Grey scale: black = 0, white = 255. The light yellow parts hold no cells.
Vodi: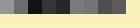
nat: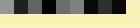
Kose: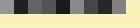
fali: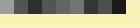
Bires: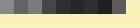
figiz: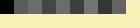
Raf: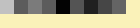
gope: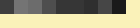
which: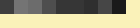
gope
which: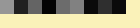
nat
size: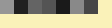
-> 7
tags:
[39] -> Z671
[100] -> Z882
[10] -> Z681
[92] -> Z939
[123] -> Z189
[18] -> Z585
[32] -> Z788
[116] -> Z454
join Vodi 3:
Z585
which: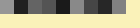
Kose
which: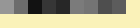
Vodi

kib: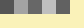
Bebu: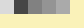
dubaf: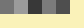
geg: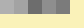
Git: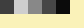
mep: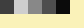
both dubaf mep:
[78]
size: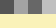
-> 4
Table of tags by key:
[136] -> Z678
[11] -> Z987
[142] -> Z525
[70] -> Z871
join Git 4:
Z871
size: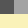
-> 2
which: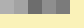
geg
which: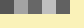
kib

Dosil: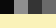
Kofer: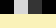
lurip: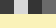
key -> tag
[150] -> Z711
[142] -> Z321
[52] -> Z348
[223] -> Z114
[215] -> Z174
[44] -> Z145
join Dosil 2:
Z321
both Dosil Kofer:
[52]
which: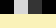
Kofer

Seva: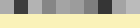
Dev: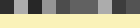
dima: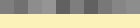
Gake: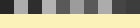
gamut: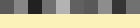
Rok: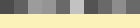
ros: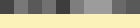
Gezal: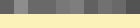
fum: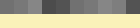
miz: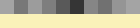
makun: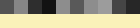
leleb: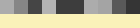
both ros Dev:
[61]
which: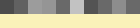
Rok
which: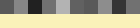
gamut

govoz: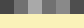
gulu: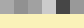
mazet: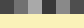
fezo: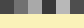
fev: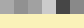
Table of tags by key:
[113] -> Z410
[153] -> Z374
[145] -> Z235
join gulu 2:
Z235
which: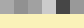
gulu
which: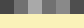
govoz

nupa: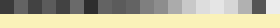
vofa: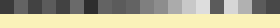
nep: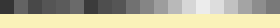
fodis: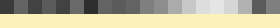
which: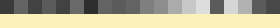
vofa
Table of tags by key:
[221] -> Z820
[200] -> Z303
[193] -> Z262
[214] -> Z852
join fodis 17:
Z852
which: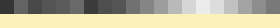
nep

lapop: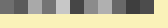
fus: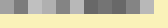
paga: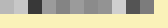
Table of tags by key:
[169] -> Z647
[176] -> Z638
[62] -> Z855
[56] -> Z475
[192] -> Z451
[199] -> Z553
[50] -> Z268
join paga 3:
Z475
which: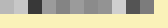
paga
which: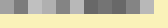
fus

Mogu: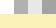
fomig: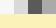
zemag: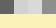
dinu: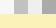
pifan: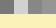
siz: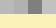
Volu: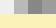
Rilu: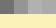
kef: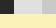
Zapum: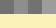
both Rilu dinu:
[170]
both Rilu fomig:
[170]
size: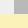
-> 2
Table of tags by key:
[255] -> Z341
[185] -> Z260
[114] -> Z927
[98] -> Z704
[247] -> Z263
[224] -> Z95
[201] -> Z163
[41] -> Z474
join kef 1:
Z474
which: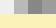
Volu
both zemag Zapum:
[142]
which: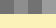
Zapum

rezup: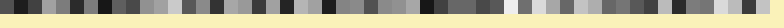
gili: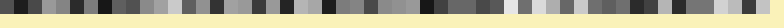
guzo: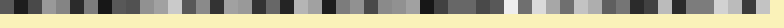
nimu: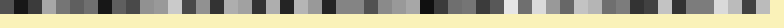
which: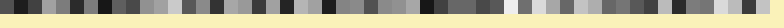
rezup
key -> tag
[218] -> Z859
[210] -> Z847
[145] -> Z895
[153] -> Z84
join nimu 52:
Z859
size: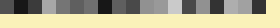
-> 19
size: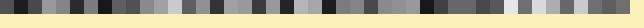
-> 45
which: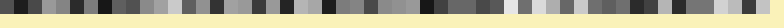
gili

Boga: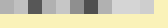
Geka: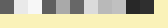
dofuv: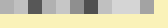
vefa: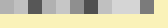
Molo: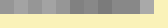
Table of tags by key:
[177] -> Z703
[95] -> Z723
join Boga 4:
Z703
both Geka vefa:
[192]
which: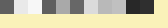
Geka

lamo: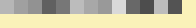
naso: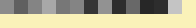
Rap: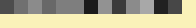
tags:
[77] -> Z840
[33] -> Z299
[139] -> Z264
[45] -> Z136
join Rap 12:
Z299
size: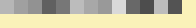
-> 13

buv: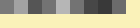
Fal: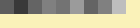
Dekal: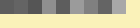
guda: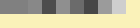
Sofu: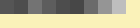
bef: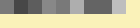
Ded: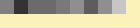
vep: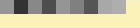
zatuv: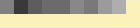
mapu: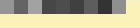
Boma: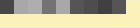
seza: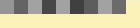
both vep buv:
[85]
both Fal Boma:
[115]
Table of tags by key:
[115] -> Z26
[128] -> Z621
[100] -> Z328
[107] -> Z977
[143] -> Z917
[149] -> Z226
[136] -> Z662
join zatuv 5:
Z977
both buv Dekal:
[85]
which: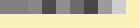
guda
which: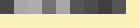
Boma

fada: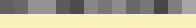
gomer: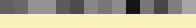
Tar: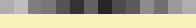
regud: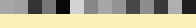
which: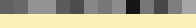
gomer
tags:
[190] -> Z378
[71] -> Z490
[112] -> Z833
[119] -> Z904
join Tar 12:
Z833

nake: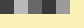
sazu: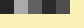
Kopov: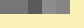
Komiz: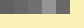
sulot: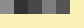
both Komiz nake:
[104]
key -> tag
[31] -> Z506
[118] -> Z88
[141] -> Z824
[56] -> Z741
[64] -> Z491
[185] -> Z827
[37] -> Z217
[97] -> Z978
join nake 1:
Z491
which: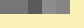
Kopov

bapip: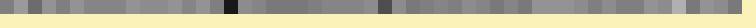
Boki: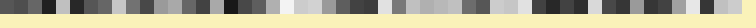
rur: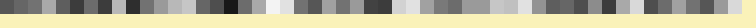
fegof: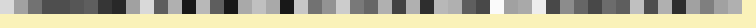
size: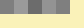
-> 5
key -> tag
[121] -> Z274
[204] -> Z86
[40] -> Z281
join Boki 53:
Z86
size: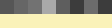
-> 8
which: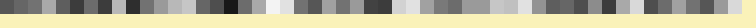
rur
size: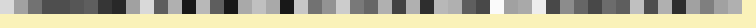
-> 53
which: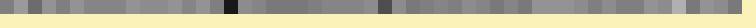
bapip
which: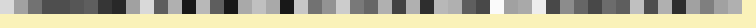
fegof

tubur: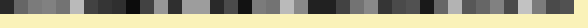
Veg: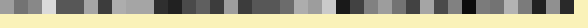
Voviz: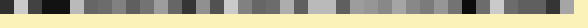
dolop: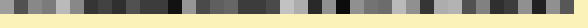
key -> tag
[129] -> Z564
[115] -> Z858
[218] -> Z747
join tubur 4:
Z564
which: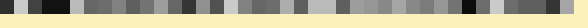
Voviz
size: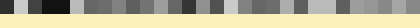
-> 30
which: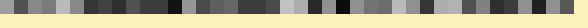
dolop

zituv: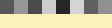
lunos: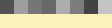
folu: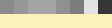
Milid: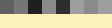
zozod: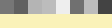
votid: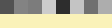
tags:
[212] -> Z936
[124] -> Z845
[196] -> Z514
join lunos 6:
Z845
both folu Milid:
[138]
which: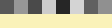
zituv
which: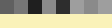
Milid
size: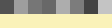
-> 8
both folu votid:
[124]
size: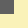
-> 1

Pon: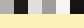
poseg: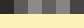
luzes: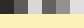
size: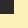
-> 1
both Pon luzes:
[223]
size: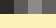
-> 4

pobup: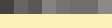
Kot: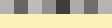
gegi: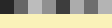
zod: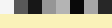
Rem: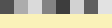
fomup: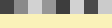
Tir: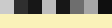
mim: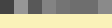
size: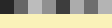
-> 8
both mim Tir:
[110]
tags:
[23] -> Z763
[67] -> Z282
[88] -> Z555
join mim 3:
Z555
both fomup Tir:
[203]

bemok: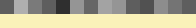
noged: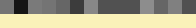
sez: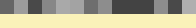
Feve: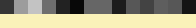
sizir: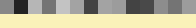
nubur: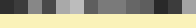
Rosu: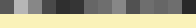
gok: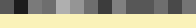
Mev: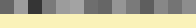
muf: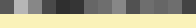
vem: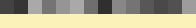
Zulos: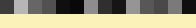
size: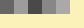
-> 5
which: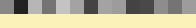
sizir
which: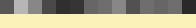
Rosu

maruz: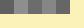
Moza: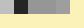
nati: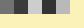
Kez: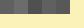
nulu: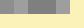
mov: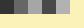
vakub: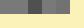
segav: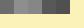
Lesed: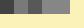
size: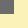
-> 1
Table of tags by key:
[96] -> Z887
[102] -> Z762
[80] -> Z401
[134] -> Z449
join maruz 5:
Z762
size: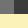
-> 2
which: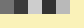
nati

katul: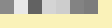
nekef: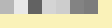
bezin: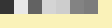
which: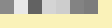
katul
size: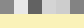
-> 6
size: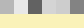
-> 6
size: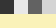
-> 4

